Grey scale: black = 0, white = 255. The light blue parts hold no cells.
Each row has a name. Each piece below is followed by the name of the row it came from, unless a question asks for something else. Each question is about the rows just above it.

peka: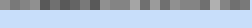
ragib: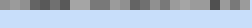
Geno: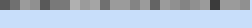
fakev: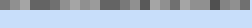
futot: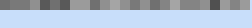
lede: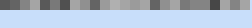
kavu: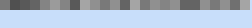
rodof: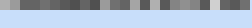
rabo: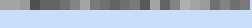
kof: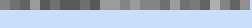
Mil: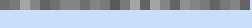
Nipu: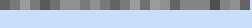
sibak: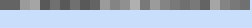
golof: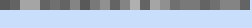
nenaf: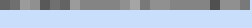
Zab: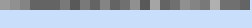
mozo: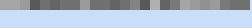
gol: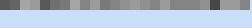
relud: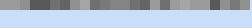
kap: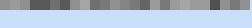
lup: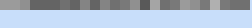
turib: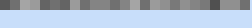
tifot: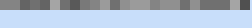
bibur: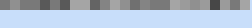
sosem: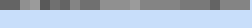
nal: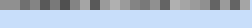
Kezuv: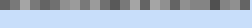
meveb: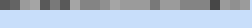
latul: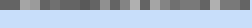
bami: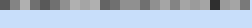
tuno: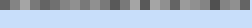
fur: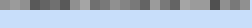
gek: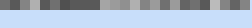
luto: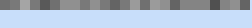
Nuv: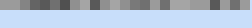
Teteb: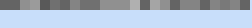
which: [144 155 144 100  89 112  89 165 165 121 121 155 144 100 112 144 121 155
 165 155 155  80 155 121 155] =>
ragib
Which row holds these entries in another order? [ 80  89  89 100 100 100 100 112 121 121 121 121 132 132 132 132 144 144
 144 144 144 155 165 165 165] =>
tuno
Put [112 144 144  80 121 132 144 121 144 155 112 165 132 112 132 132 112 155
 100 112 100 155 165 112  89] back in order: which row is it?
turib
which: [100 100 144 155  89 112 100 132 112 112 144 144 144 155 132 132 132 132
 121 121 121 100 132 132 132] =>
sosem

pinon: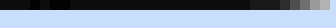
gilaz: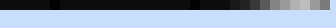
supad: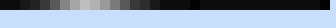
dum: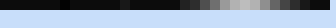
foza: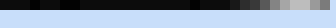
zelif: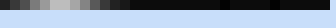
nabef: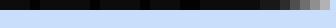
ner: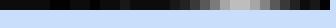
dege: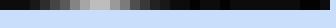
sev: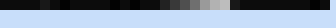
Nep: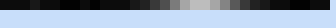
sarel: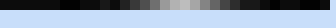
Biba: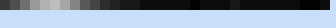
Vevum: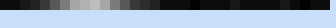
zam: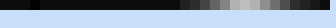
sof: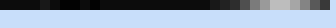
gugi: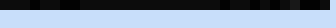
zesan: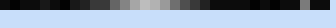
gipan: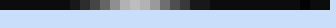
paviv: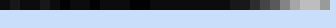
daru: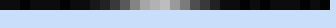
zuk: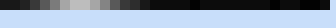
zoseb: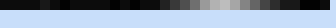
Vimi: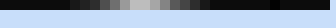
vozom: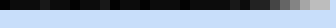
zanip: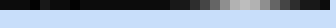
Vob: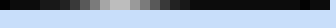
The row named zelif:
[ 34  57  79 123 154 189 189 166 132  89  57  34  24  12  12  12  12  12
  12  12  12  12   2  12  12  12  12   2  12  12  12  12  12]
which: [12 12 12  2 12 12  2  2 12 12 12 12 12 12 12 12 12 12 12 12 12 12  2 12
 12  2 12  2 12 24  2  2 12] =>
gugi
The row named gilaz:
[ 12  12  12  12  12   2  12  12  12  12  12  12  12  12  12  12  12  12
  12   2  12  12  12  24  34  57  89 132 154 178 189 154 123]
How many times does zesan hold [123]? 1

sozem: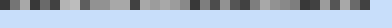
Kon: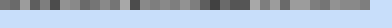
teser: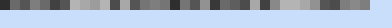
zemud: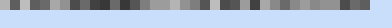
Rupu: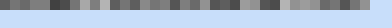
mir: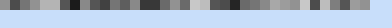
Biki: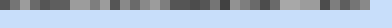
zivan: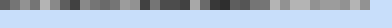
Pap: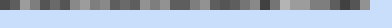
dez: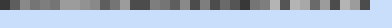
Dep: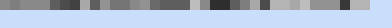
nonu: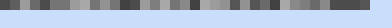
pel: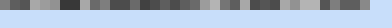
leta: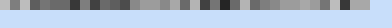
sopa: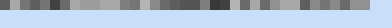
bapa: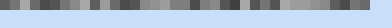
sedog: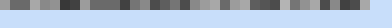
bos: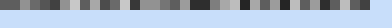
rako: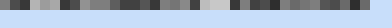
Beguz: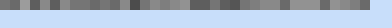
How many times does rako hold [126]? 7
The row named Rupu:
[ 94 117 106 126 126  65  76 117 168 126 180  94 117  94 137 117 126  85
 126 106 146  85  94  76 156 146  85  76 180 146 156 146 106 117  85 117
 146]

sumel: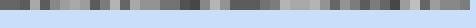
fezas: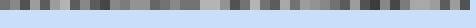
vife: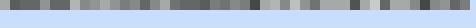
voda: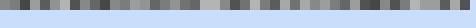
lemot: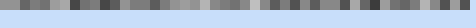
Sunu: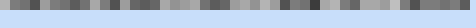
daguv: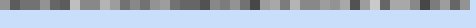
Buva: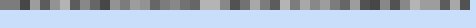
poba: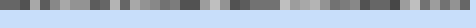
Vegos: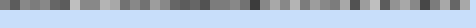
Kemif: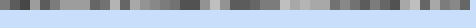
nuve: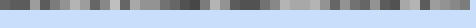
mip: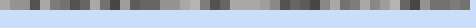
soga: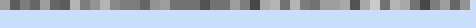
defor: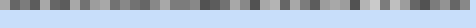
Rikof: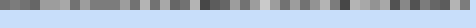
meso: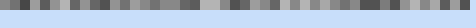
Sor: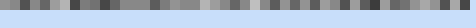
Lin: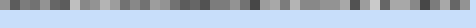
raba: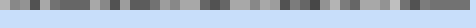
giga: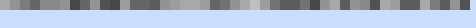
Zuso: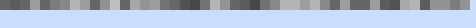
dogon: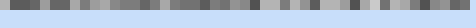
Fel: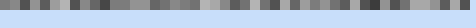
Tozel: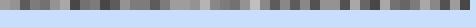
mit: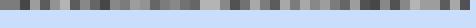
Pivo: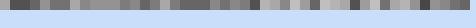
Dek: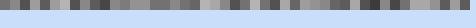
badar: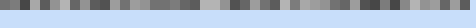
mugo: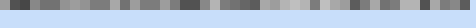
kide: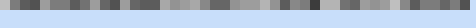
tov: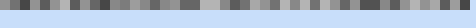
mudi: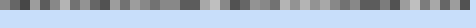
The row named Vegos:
[124  92 136 124 136 102  92 191 136 136 180 168 114 136 114 157 136 102
  92 102  82 124 124 136 114  60 136 168 136 180 124 157 136 124 168  82
 157 191  92 147 168 136  71 124 168 102 168]
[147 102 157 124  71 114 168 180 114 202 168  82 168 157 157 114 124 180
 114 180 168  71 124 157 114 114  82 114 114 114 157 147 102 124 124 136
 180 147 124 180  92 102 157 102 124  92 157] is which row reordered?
soga

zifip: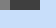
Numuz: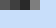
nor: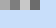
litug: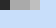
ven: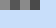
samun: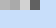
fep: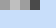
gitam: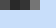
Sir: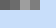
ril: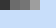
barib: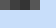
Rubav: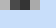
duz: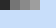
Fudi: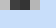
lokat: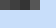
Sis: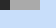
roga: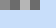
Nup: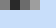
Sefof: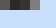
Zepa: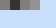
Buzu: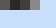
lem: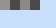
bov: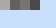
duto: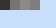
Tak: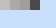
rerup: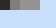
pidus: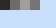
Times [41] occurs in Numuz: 1
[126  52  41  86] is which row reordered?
Sefof
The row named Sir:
[ 97 108 158 126]
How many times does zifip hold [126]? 1

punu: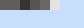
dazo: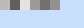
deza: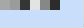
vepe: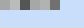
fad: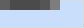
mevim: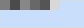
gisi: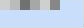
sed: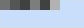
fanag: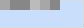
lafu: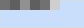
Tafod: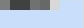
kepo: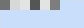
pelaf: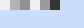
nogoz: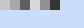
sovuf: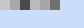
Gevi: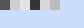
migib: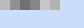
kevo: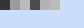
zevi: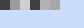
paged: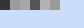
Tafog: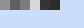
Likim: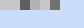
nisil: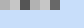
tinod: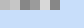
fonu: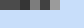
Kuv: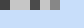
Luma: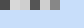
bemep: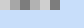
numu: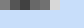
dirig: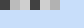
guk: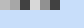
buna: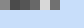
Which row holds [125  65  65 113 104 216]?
Tafod
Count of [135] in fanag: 3
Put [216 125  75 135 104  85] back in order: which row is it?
mevim

